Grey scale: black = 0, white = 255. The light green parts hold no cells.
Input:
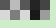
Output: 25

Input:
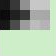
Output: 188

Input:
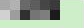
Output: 126

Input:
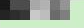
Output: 107

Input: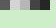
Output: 68

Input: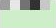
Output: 50

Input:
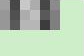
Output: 60
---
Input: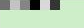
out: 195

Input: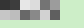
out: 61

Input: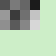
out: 122

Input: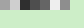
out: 207

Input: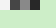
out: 70

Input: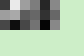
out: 234

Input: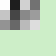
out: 30

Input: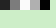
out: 124

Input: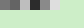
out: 100
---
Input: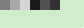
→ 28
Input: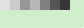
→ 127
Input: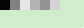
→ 179
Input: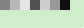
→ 205
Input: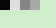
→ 223
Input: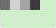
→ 208
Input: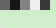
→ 131
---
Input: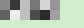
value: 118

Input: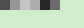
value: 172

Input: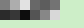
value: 104

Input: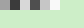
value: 79

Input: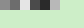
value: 75

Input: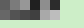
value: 32
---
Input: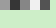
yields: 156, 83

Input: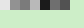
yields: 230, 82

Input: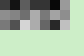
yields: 61, 192

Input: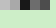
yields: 191, 77

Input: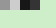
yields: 150, 52

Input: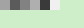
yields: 163, 240
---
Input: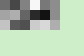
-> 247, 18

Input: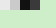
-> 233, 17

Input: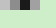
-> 193, 26

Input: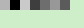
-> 202, 0

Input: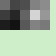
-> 212, 18

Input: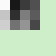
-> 250, 24

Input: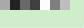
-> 252, 34
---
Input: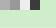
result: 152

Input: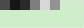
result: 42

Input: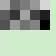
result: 30

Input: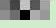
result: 68

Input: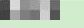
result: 75

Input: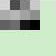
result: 22

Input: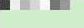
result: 118
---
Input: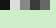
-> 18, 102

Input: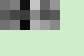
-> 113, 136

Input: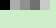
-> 0, 201

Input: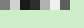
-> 125, 94

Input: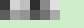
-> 56, 170

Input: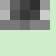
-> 164, 130
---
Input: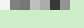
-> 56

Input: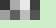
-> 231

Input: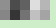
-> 222

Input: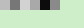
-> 12

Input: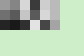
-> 206

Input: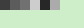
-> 39
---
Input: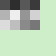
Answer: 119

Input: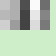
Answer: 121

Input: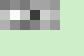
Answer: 152

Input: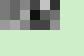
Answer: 144

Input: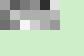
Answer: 153

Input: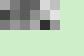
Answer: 151

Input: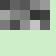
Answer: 98
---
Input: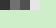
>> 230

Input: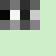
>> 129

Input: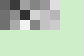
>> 203

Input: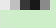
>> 138

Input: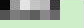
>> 104

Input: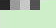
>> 82

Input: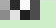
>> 76
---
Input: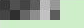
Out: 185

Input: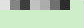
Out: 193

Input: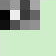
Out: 166

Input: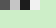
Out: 197

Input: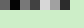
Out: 161

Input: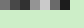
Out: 148

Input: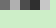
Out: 176

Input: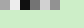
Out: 209

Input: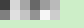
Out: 224

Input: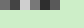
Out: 120
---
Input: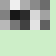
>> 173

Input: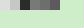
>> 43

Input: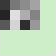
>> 140

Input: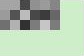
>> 72

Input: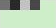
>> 194

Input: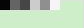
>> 70
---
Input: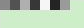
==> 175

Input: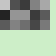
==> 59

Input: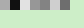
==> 226

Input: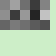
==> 111

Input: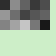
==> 98

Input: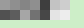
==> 133

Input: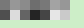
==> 139
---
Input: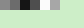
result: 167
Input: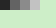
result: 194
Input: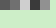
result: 145
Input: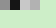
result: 178
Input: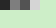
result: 213
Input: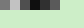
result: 90
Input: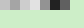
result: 96
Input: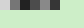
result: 54
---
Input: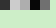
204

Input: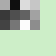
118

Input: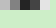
130

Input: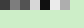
125

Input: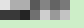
57

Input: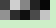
44

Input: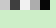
63

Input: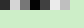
213
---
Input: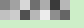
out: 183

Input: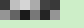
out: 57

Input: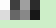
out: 43

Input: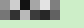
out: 127

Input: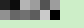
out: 157

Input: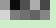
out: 70
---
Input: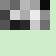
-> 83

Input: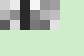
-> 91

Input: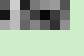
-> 166

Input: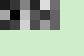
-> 45

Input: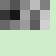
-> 103

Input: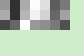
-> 70

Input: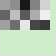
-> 160

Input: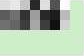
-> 112

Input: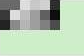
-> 34

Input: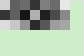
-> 220
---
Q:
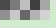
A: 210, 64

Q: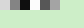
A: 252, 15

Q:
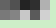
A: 209, 35

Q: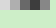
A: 217, 61

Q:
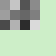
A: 218, 44

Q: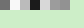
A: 248, 27

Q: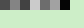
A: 203, 5

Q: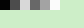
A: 251, 3

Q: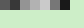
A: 202, 25

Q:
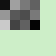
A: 202, 4
